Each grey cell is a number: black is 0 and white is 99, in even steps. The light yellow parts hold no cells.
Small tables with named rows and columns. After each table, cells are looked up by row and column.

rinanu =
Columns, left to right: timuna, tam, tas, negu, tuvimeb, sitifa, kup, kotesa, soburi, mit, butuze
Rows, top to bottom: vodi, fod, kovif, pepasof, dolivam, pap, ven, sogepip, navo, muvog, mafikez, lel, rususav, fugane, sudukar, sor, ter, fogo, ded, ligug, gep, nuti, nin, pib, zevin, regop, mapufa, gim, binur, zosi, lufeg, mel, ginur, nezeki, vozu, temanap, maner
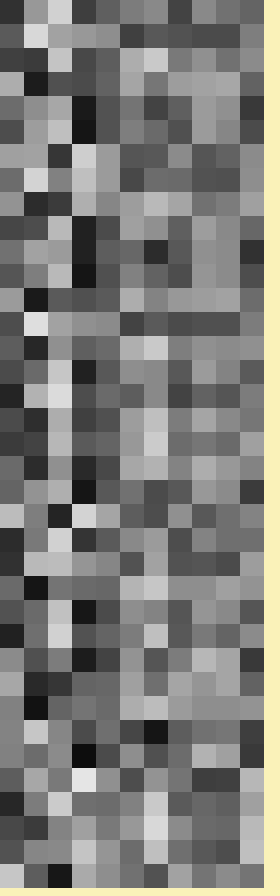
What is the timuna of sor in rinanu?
29
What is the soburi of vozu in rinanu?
41
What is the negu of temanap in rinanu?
76
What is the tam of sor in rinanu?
41
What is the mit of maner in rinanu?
54
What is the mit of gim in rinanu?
64
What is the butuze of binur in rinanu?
38
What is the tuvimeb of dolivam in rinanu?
32
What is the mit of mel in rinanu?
62
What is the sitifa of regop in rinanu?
55
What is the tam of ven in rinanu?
63
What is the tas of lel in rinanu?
72
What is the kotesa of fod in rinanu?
32
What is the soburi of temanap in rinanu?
34
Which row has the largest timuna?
maner

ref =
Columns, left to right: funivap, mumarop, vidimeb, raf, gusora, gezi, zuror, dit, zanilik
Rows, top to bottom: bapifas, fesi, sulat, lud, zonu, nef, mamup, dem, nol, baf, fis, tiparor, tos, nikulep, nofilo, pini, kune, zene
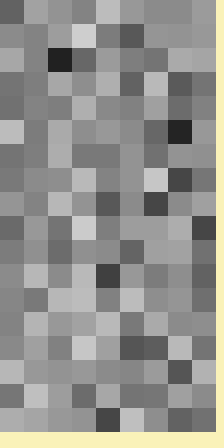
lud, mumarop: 49
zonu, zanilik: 50
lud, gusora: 68
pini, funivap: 71
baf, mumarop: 59
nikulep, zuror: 66
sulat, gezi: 49

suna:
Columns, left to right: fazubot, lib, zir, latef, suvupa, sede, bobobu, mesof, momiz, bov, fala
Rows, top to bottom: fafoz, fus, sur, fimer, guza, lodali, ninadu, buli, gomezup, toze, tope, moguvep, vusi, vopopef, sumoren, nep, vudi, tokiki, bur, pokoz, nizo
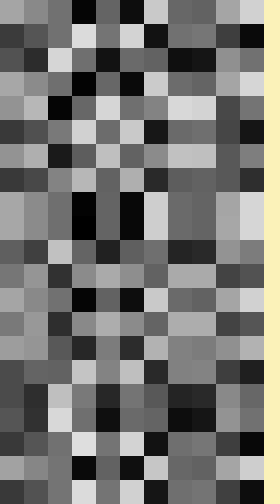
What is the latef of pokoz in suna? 4
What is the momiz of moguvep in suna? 66
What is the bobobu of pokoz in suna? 77
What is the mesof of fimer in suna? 42
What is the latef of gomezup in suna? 1
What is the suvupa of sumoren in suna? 48
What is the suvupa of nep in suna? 51
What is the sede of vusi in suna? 5
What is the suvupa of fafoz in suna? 39
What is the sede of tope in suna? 37
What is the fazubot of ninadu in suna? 57
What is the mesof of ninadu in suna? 75
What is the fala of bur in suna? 3
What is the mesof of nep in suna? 50

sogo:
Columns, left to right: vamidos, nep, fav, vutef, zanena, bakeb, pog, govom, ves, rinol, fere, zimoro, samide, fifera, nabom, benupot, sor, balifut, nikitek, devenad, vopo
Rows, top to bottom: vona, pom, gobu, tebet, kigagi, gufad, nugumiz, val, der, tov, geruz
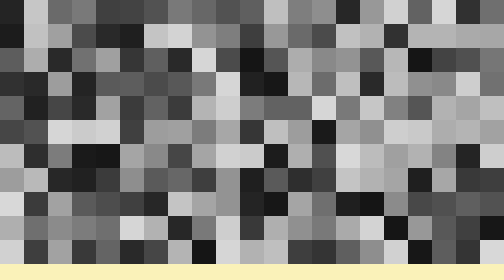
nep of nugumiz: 18
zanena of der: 30
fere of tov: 22
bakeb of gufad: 25
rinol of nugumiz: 81
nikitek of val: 65
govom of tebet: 34
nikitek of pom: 70
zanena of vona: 25
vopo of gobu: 46
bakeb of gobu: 21
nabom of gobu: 57
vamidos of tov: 68
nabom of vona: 15
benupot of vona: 59
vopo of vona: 43

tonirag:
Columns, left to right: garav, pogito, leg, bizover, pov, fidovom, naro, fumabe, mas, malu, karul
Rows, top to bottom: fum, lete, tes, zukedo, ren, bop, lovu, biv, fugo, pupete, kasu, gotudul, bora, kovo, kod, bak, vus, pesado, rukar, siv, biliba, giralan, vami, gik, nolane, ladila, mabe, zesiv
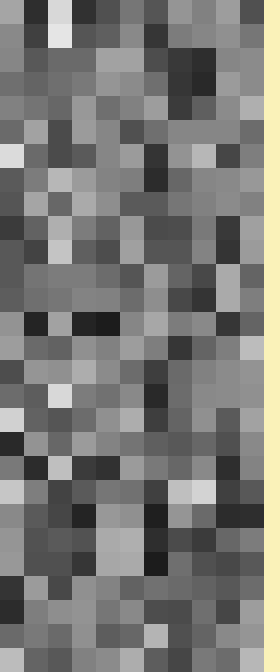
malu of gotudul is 66
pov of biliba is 46
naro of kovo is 65
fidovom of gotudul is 33
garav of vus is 42
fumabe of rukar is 34
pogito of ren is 45
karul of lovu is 49
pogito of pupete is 38
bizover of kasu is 37
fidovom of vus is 53
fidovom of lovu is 60
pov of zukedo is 58
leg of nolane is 28
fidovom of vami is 68

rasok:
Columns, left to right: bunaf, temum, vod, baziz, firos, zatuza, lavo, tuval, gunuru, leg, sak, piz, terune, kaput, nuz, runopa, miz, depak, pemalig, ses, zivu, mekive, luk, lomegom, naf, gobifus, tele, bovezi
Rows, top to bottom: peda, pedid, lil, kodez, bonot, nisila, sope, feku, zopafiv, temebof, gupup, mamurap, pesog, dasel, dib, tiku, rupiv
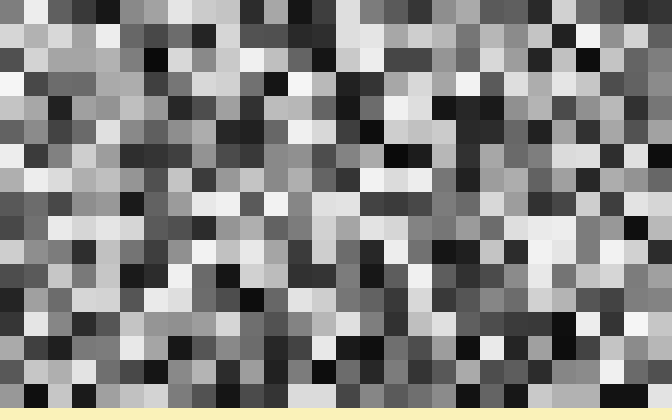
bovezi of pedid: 37
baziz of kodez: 41
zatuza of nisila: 53
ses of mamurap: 19
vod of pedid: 84
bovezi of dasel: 77
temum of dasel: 89
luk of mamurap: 90
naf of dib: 26
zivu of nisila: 17
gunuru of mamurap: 41
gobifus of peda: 29
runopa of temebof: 88
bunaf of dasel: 21
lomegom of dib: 5
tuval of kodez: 46
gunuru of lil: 53
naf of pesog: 33

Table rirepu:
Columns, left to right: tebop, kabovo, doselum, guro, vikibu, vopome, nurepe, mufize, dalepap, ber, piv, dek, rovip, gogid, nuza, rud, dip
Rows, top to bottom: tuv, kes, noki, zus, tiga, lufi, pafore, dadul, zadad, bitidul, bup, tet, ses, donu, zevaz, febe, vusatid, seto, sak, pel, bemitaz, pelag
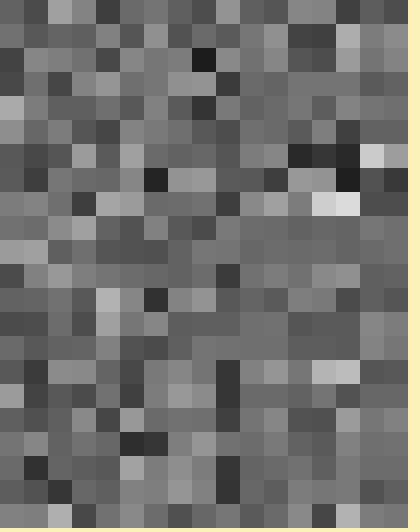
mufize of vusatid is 59
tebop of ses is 38
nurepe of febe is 47
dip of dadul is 22
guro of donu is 30
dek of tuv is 33

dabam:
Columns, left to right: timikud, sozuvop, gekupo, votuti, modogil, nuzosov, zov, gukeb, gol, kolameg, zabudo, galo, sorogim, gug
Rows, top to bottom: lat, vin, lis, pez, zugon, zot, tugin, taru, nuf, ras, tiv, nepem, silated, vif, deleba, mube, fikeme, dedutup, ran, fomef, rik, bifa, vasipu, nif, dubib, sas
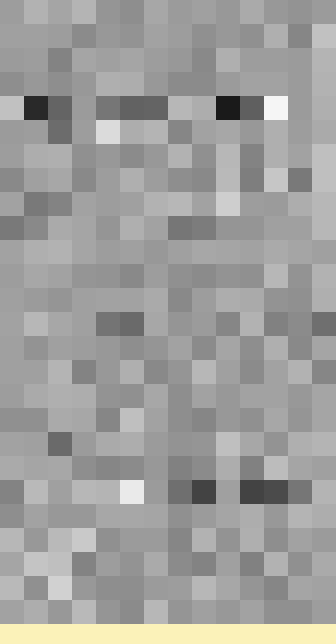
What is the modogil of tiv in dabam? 61
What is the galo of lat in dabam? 59
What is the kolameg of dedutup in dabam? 59
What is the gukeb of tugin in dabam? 69
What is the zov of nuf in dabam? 69
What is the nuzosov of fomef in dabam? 54
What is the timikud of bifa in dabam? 55
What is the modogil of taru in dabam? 61
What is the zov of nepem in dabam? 61
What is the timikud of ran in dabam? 63
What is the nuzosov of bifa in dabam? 65
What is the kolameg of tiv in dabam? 64
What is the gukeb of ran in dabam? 57
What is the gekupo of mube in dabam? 70
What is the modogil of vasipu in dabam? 56
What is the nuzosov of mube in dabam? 68
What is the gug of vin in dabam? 75
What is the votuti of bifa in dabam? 59
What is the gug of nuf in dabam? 71
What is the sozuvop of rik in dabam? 72
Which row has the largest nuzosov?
rik

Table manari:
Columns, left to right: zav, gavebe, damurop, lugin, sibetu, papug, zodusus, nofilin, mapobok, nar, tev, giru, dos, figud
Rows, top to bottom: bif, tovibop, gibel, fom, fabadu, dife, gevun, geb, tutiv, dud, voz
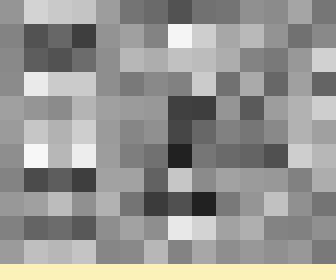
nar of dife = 50
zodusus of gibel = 67
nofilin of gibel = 75
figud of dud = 56
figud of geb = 67
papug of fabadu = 60
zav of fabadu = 62
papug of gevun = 49
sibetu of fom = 55

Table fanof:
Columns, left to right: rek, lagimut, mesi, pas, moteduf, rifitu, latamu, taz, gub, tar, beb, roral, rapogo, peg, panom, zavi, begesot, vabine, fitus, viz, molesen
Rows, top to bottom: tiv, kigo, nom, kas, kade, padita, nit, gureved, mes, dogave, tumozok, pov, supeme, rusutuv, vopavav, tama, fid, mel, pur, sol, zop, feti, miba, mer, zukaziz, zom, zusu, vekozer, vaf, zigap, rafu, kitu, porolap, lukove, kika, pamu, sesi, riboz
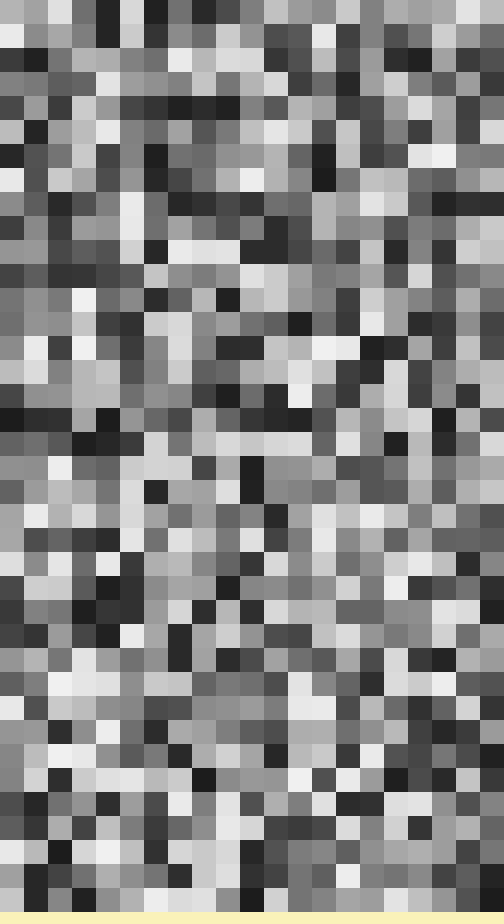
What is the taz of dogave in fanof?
63
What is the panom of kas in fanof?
15
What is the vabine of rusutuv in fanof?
17
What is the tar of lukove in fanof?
88
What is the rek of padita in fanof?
73
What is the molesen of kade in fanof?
46
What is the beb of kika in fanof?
83
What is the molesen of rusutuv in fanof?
26
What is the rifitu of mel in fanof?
58
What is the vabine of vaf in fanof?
79
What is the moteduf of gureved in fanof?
30
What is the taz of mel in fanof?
28
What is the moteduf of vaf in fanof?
87
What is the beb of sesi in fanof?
19
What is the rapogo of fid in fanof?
92

